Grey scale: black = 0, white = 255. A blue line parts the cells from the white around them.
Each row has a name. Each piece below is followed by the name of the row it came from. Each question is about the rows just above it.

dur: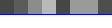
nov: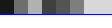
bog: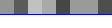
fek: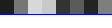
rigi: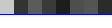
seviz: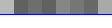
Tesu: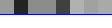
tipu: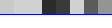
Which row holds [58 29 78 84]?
rigi
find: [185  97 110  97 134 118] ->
seviz
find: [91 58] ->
rigi
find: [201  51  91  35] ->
fek
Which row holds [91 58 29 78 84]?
rigi
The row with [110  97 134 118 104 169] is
seviz
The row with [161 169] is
Tesu

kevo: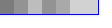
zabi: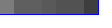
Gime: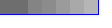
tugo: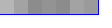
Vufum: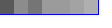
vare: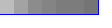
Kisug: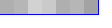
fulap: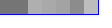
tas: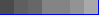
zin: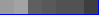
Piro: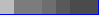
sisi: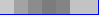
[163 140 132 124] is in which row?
vare
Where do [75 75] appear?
Piro
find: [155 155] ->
Vufum

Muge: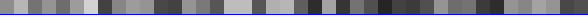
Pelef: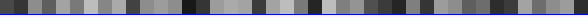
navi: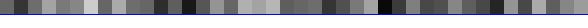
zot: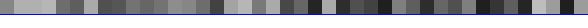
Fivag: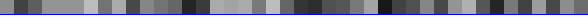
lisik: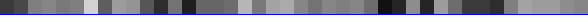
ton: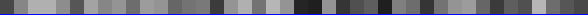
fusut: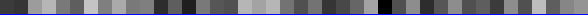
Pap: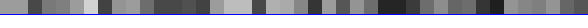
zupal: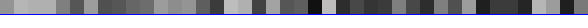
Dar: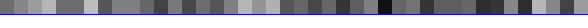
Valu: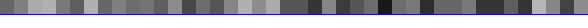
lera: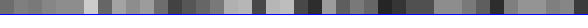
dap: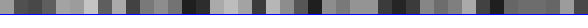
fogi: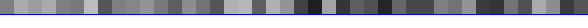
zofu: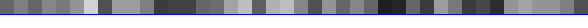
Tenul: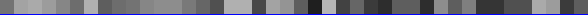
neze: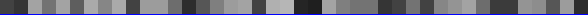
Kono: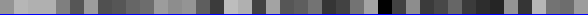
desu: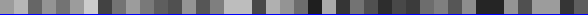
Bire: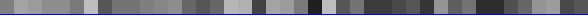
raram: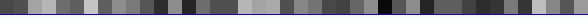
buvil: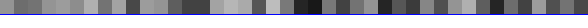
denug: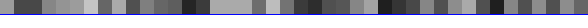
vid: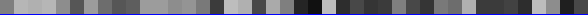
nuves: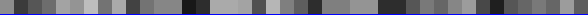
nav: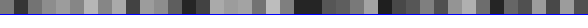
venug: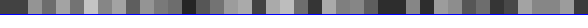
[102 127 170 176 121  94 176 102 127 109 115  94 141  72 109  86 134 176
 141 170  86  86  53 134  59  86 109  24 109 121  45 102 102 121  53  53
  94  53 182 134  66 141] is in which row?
Valu
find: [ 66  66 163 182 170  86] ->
buvil

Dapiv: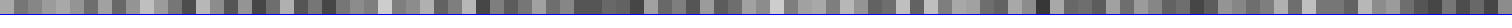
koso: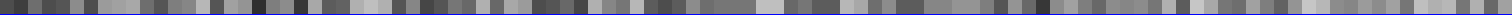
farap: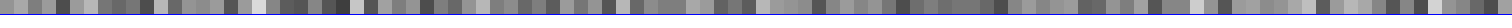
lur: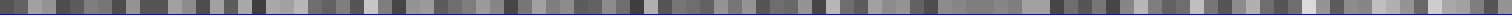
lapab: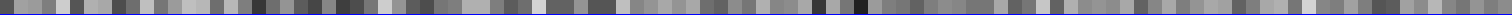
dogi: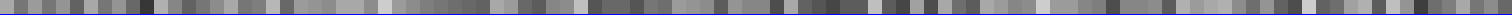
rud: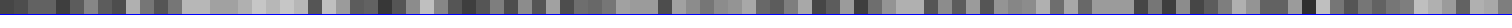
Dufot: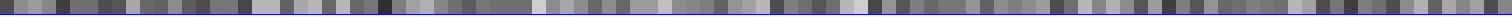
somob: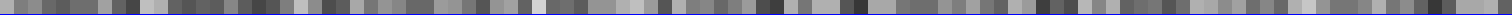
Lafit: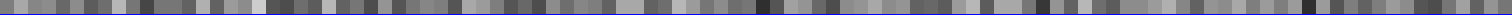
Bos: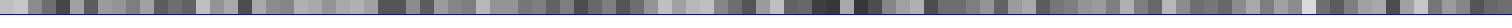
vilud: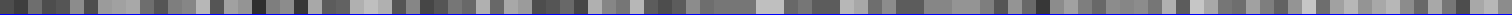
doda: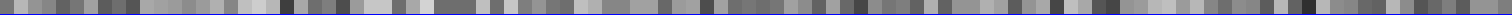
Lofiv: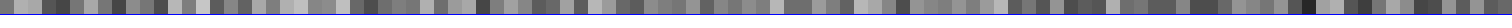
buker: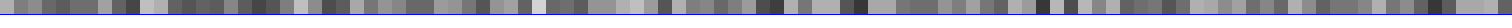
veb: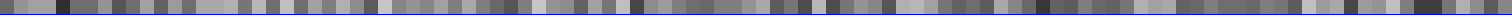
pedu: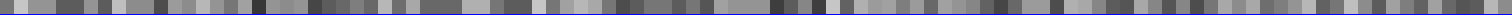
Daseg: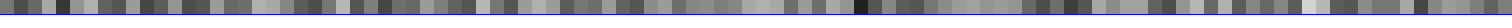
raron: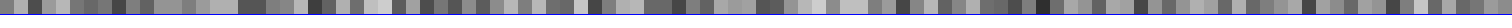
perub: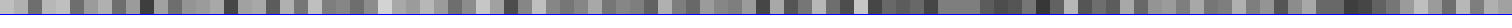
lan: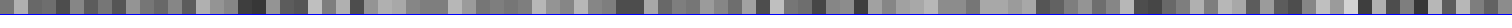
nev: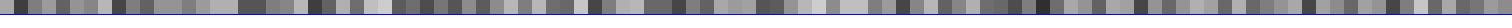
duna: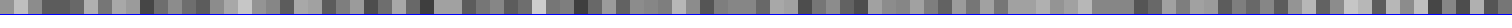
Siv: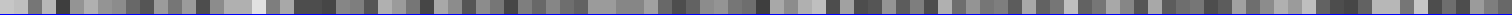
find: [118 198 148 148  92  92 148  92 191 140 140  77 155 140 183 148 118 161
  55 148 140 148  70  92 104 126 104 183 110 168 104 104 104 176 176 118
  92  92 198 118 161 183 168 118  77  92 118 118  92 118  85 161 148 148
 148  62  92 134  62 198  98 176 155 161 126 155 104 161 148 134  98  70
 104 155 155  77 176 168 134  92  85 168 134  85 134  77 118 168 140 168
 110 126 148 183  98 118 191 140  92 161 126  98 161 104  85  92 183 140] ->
pedu
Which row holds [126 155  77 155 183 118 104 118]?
farap
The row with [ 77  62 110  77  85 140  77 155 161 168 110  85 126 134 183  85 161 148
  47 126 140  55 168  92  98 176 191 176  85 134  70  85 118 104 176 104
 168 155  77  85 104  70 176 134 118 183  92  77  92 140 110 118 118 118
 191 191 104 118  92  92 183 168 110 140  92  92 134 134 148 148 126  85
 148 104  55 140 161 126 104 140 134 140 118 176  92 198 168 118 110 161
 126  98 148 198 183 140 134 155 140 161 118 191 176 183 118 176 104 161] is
koso
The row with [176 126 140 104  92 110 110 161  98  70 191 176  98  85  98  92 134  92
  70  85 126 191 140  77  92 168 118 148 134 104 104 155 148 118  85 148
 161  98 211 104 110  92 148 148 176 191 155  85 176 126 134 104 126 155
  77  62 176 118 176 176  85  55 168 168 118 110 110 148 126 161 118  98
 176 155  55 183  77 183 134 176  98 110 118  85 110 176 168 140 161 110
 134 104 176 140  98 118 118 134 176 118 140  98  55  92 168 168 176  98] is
buker
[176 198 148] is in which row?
somob
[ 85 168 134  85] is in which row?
pedu
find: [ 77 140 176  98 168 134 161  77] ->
Dufot

